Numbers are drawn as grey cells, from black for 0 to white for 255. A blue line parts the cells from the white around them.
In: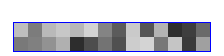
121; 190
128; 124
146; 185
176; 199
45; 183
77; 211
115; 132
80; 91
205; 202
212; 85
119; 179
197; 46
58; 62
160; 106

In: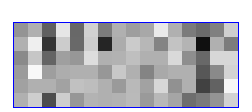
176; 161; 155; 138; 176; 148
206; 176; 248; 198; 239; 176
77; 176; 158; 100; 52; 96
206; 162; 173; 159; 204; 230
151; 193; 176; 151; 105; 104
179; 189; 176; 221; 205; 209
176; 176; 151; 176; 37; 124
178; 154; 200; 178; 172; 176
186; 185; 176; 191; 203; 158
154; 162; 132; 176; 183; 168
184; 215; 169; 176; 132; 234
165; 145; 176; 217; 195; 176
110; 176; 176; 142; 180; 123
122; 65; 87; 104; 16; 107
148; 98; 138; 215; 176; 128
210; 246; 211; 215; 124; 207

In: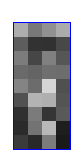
59; 43; 48; 81; 132; 106; 124; 93; 173
41; 115; 123; 179; 108; 100; 70; 50; 120
124; 184; 53; 175; 213; 111; 128; 49; 145
26; 30; 89; 84; 80; 109; 86; 72; 171

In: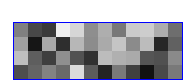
78; 191; 160; 128
100; 94; 22; 72
130; 62; 169; 58
105; 143; 46; 240
219; 82; 183; 214
92; 49; 140; 142
36; 188; 170; 174
121; 176; 197; 120
64; 170; 139; 203
18; 85; 188; 205
73; 80; 38; 173
121; 138; 97; 110

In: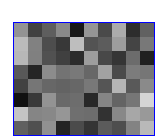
96; 196; 17; 66; 88; 183; 187; 147
80; 133; 57; 118; 37; 128; 129; 65
145; 136; 147; 103; 140; 81; 77; 94
36; 150; 105; 99; 115; 64; 56; 137
75; 111; 109; 103; 121; 44; 190; 25
52; 109; 40; 120; 103; 157; 83; 149
91; 50; 133; 85; 162; 72; 92; 74
78; 136; 100; 181; 74; 53; 157; 171
131; 167; 118; 89; 124; 108; 68; 45
185; 153; 213; 138; 118; 32; 120; 97

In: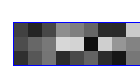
47; 77; 65
87; 103; 36
117; 120; 71
43; 215; 142
73; 211; 127
99; 14; 102
44; 207; 43
22; 150; 42
119; 131; 202

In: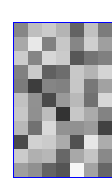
159; 203; 74; 184; 199; 193; 123; 129; 204; 168; 134
144; 176; 209; 113; 144; 145; 61; 202; 133; 232; 190
99; 183; 203; 217; 189; 74; 133; 96; 215; 129; 203
84; 103; 171; 146; 51; 153; 129; 109; 203; 199; 180
247; 168; 81; 145; 199; 185; 199; 200; 87; 134; 99
163; 196; 231; 155; 171; 113; 120; 180; 116; 207; 193
102; 137; 172; 66; 131; 215; 162; 212; 128; 159; 124
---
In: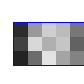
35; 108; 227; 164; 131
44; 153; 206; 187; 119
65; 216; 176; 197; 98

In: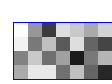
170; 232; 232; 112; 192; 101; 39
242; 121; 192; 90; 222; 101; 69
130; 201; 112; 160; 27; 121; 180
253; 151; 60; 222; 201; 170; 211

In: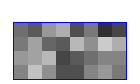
152; 162; 184; 70; 90; 111; 132; 132
111; 90; 152; 174; 79; 121; 48; 70
132; 194; 143; 79; 79; 132; 152; 121
121; 162; 102; 90; 184; 143; 203; 174

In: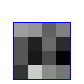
53; 204; 139; 118
86; 33; 106; 43
158; 149; 97; 128
86; 24; 74; 2

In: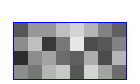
141; 119; 181; 200; 87; 212; 163; 108
45; 141; 163; 108; 96; 172; 76; 181
87; 152; 152; 191; 212; 181; 131; 96
141; 191; 57; 119; 230; 76; 87; 131

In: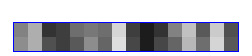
141; 174; 80; 62; 89; 141; 101; 222; 71; 28; 71; 101; 184; 110; 213; 89
130; 174; 51; 62; 110; 120; 110; 213; 62; 28; 51; 130; 193; 89; 203; 80
